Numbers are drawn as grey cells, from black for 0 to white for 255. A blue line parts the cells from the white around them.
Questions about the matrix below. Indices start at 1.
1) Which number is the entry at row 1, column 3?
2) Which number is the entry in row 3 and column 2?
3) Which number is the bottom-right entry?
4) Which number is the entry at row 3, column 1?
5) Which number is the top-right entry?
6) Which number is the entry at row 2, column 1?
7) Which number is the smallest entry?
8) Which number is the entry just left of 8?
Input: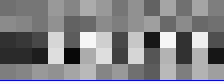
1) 118
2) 56
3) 159
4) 49
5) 126
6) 139
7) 8
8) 222

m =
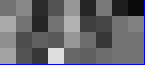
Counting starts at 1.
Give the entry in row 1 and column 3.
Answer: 43
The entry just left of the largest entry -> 55
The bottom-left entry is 163
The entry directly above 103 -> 151
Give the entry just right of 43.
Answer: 83
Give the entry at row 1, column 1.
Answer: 115
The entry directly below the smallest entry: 129
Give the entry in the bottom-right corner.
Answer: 115
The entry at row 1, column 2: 136
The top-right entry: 10
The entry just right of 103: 96

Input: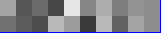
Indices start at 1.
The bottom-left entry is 113
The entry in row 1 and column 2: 85
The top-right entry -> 140
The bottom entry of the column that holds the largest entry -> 156

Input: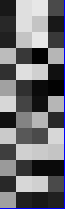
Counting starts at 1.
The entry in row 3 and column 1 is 32
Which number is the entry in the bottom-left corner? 161
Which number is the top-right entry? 74
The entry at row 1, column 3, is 231
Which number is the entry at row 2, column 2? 223
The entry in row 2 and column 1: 40
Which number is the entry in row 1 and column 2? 223
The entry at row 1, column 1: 24
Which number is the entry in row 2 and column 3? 196

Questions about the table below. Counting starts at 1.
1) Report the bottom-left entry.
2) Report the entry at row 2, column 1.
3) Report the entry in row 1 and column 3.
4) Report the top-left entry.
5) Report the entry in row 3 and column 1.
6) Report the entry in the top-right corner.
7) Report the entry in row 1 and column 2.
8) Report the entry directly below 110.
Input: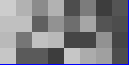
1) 198
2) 192
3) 139
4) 205
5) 185
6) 84
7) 178
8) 69

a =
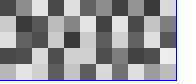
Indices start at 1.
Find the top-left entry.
72
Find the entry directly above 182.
72
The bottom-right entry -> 188
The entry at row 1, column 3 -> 229
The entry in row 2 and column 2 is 58
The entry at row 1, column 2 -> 140
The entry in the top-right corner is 217
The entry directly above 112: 125
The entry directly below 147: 72
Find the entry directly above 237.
87

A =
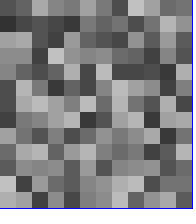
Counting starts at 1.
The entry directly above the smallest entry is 83
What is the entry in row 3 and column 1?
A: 161
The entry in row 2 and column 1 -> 50
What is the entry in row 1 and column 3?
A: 169
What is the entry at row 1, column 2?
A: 99
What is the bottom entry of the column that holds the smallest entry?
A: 175
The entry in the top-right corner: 115
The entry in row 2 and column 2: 71
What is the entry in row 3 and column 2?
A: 169
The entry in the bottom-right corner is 91
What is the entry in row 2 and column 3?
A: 83
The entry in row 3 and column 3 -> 83

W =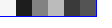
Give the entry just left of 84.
58
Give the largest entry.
246

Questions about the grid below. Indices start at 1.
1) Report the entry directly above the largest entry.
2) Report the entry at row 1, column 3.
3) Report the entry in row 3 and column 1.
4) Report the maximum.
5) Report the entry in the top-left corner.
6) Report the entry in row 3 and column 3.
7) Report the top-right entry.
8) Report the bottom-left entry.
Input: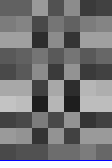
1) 168
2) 154
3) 160
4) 195
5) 97
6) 45
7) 65
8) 73

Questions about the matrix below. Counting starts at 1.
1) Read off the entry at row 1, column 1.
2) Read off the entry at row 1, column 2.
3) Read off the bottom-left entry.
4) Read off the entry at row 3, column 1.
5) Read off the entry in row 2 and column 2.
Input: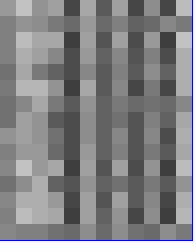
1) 153
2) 194
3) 135
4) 128
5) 147

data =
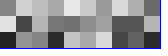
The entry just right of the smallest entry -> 147
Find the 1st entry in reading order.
133
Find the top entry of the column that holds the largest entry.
231
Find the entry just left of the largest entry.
168
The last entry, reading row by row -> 42
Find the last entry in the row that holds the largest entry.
106
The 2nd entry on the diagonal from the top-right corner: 85
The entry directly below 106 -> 181
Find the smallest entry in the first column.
35
